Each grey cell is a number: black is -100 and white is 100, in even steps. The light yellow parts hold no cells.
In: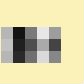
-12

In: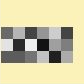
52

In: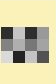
-72

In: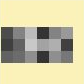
-59

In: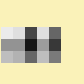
-20

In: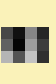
-34

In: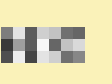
62

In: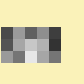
81

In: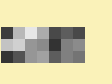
-27

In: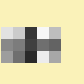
-68
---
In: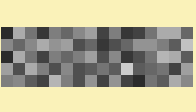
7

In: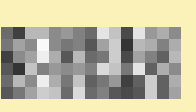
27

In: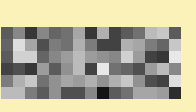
-65

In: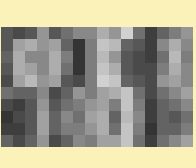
26

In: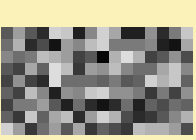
-40
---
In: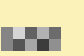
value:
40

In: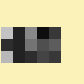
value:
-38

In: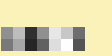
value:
56

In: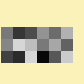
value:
31

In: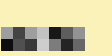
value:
-27

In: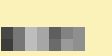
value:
2

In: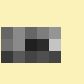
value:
-66

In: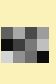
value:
-5

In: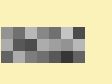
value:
15
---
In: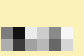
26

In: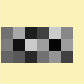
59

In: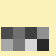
68

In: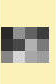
40

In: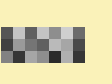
-8

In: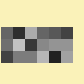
-56

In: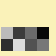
-36
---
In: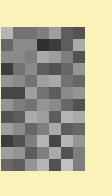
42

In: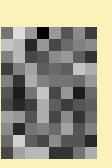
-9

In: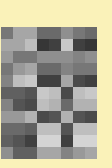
-7

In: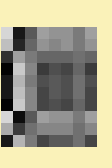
68

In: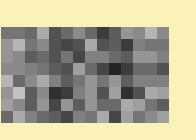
-8

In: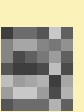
-51
